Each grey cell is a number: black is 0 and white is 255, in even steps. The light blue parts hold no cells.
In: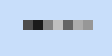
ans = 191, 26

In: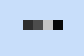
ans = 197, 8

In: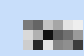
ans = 238, 17

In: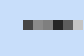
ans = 196, 37

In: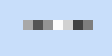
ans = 252, 66

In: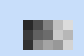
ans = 220, 40
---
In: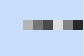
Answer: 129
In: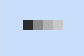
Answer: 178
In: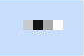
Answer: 171
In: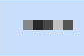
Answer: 193
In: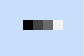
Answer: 105
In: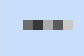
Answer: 90
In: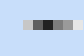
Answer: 154
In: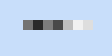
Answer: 241
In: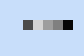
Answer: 128
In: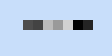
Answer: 2
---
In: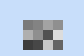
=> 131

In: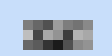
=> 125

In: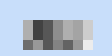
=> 175

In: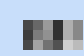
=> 48

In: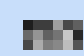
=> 159

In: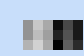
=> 14

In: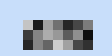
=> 38

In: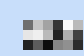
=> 54

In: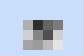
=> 46
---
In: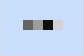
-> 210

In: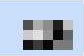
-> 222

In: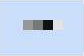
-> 226

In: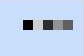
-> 206

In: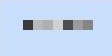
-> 208

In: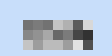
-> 226

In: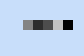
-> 194

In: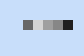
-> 212
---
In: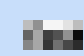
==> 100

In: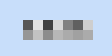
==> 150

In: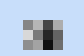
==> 216

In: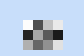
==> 36

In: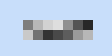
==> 201

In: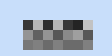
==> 148

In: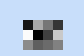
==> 251

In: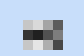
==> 52

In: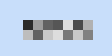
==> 189

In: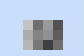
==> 172
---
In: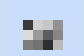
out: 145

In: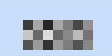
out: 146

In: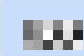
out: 123

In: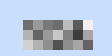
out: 240

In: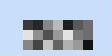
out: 110

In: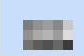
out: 200

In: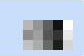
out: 255

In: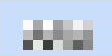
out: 208
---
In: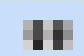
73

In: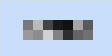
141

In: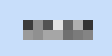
144

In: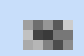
67

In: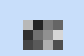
113

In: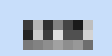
201

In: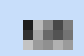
167

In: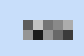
27
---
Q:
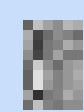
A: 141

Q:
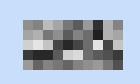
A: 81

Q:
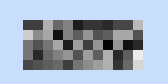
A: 214

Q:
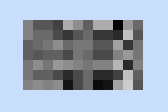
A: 86

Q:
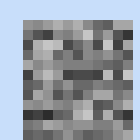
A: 166

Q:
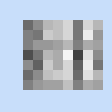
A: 161

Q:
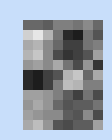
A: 160

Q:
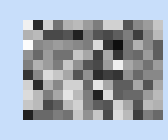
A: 105

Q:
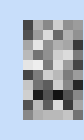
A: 115
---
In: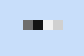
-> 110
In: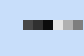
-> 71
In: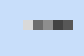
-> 217
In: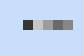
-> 53
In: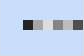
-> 36
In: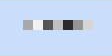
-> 168
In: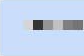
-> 213
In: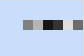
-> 128
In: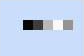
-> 6
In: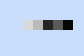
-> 217
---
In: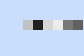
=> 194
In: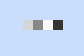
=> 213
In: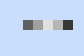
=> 96
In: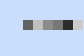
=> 98
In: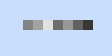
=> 131
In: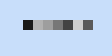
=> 25
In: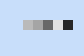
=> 186
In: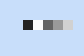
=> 35
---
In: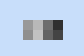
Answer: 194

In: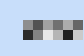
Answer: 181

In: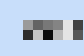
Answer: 185

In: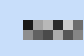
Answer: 172

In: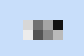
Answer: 84

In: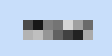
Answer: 65
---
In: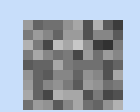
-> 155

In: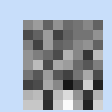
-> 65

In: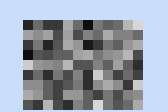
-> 141

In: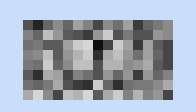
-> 91

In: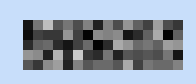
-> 43
